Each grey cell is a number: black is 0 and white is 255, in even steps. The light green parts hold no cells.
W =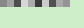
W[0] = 136
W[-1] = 149
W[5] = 59
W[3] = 214

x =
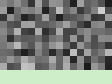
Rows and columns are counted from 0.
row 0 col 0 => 139
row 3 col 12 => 44
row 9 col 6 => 96
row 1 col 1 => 30
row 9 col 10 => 98
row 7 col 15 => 183
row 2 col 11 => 103
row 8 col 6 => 115
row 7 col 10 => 188
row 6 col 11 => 149
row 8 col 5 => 110
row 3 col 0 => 121
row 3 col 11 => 71
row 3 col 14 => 140
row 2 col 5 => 92
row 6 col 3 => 112
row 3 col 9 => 160
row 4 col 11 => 123
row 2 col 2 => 105
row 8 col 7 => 170
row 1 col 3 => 136
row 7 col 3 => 31
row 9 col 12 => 27
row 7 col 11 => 63
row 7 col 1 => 102
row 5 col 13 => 78
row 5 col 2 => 105
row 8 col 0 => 118
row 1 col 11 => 57
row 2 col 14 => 60
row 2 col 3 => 35
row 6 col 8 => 167
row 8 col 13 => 114

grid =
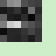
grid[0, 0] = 94
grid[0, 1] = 138
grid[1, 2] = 51
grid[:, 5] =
[61, 41, 54, 65, 51, 53]
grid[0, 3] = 80
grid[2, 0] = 96
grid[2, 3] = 45
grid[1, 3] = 25
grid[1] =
[24, 36, 51, 25, 112, 41]
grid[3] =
[125, 201, 218, 98, 82, 65]

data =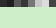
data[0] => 44
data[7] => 68
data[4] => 118

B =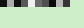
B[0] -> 16
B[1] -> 173
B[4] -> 241
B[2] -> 18

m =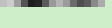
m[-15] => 192
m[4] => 30
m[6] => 90
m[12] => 92
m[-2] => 138

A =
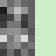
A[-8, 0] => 146
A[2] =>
[54, 68, 148, 65, 97]
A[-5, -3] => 117
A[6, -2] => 101
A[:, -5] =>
[146, 28, 54, 63, 135, 217, 93, 62]
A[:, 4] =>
[98, 98, 97, 100, 87, 102, 118, 85]

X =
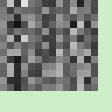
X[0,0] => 106
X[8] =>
[146, 61, 26, 89, 160, 122, 74, 87, 135, 121, 52, 174, 46, 132]
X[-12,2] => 120
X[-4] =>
[103, 174, 45, 146, 80, 70, 130, 133, 171, 91, 113, 132, 145, 81]
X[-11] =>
[128, 121, 48, 137, 146, 111, 64, 75, 150, 109, 86, 124, 87, 109]
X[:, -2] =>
[119, 125, 87, 48, 91, 109, 98, 168, 46, 145, 159, 45, 91]
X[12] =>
[130, 94, 38, 87, 113, 91, 125, 123, 148, 107, 81, 182, 91, 107]
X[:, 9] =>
[84, 87, 109, 132, 74, 91, 75, 100, 121, 91, 93, 112, 107]
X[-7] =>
[132, 85, 127, 95, 110, 81, 142, 61, 109, 75, 186, 126, 98, 59]
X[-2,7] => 84
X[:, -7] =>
[58, 86, 75, 99, 63, 66, 61, 57, 87, 133, 157, 84, 123]
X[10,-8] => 152
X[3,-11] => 78
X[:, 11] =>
[36, 120, 124, 190, 123, 59, 126, 140, 174, 132, 157, 172, 182]
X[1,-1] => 73
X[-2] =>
[148, 47, 42, 80, 150, 117, 95, 84, 123, 112, 77, 172, 45, 121]
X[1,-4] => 172
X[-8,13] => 84
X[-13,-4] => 139
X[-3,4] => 66
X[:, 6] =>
[61, 147, 64, 68, 143, 63, 142, 81, 74, 130, 152, 95, 125]
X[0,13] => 76
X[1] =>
[123, 66, 120, 106, 106, 90, 147, 86, 100, 87, 172, 120, 125, 73]
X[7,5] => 65
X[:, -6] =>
[149, 100, 150, 142, 104, 151, 109, 182, 135, 171, 176, 123, 148]
